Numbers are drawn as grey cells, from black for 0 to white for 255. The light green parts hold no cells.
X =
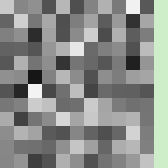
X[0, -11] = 201
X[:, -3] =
[121, 153, 176, 139, 122, 125, 97, 123, 171, 103, 173, 130]
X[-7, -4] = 142
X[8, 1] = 65
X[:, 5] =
[79, 126, 139, 231, 117, 140, 190, 111, 165, 134, 197, 142]
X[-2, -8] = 104
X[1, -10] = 207
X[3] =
[98, 100, 85, 150, 178, 231, 106, 127, 139, 81, 188]
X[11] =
[134, 148, 62, 82, 176, 142, 81, 115, 130, 153, 194]
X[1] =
[100, 207, 119, 168, 79, 126, 163, 92, 153, 50, 166]
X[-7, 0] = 144
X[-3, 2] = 163
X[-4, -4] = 167
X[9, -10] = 179
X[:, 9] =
[241, 50, 93, 81, 32, 158, 96, 112, 179, 211, 183, 153]
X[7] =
[119, 129, 204, 192, 107, 111, 203, 165, 123, 112, 116]
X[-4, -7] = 215
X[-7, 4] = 183
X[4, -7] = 52
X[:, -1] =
[88, 166, 125, 188, 149, 165, 85, 116, 117, 125, 128, 194]
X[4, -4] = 86
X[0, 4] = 183
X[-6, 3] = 72

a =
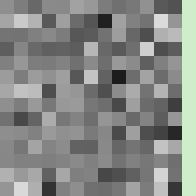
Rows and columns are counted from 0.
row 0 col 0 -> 143
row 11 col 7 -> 139
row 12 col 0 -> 177
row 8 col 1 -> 72
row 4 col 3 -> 123
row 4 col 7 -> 110
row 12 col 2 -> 168
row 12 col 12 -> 114
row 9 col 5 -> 147
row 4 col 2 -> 125
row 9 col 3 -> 154
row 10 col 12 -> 168
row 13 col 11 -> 192
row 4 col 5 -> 112
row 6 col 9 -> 171
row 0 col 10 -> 145
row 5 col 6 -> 195
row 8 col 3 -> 172
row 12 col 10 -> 118
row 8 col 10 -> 131
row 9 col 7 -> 135
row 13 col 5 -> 142
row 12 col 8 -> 79
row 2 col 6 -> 91
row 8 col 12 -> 151
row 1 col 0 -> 165
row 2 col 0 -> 116
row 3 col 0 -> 94
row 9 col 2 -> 129
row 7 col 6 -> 119
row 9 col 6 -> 122
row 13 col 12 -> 54
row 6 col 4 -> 156
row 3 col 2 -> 105
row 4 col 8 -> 153
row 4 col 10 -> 95
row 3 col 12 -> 92
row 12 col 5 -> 127

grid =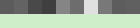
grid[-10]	92
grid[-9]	99
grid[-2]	93

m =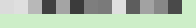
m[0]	219
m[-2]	135
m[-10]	64
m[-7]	126

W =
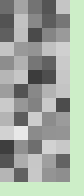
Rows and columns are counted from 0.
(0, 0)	109
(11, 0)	84
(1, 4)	118
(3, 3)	193
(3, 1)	153
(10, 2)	110
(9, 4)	148
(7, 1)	151
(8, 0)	180
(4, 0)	141
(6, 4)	196
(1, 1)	194
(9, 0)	210
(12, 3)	148
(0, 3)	84
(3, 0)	196
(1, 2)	136
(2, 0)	95
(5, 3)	78
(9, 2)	139
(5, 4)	199
